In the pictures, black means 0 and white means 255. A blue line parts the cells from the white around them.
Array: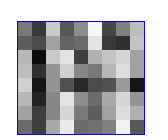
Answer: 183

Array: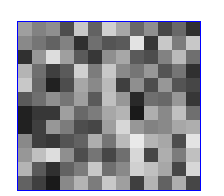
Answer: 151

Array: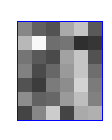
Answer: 82

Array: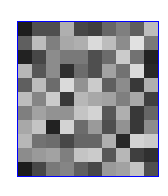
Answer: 183

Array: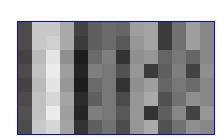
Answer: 75
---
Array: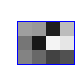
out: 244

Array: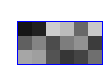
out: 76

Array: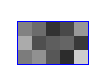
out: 94

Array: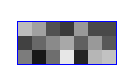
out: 138

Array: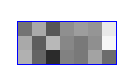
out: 184

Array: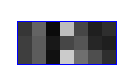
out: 24

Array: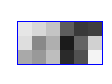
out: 175

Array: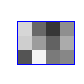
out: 98

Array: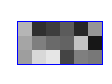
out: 106
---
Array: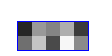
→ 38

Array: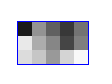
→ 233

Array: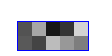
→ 83

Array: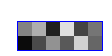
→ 131

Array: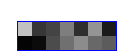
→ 193

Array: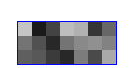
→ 116

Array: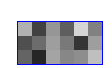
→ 79
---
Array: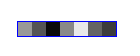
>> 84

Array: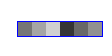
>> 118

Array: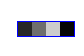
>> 110

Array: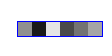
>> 115

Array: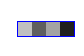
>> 163

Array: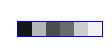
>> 107

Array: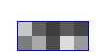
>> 76
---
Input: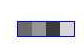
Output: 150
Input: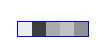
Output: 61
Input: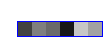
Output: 127
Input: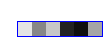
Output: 135
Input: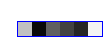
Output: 9
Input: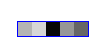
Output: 214
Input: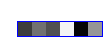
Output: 113
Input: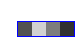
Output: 209
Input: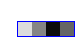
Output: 133
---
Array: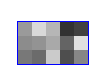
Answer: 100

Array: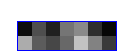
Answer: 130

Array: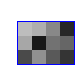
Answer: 114

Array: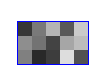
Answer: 166

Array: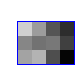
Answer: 120

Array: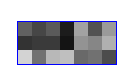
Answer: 134

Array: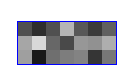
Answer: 145

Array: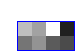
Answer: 91

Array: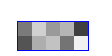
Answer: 116
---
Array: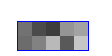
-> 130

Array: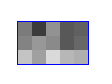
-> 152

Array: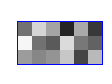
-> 114

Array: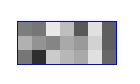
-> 147

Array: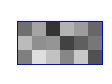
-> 143

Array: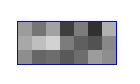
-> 191
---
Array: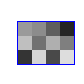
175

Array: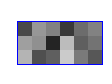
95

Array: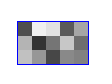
199

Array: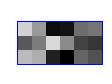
67

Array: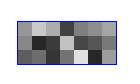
86

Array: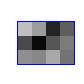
86

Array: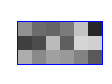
214
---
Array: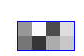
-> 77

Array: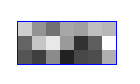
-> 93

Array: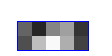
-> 160

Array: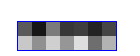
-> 35

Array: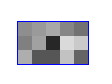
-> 218

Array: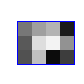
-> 243

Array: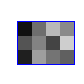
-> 68

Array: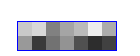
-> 237

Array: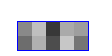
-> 170

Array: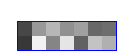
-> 104
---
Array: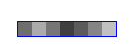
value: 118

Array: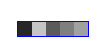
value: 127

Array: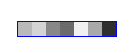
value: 169

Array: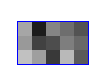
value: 110

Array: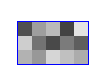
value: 158

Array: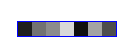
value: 114

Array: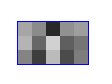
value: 132
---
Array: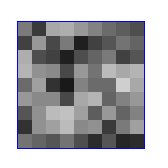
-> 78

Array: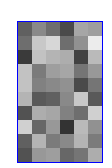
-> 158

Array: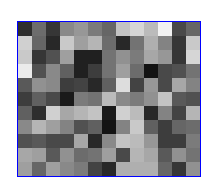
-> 102

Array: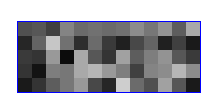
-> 169

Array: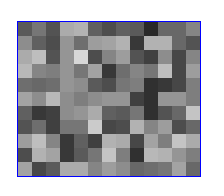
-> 133

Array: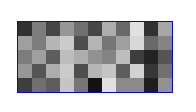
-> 167

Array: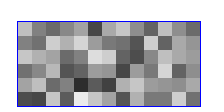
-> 107

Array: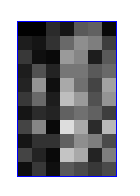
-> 9
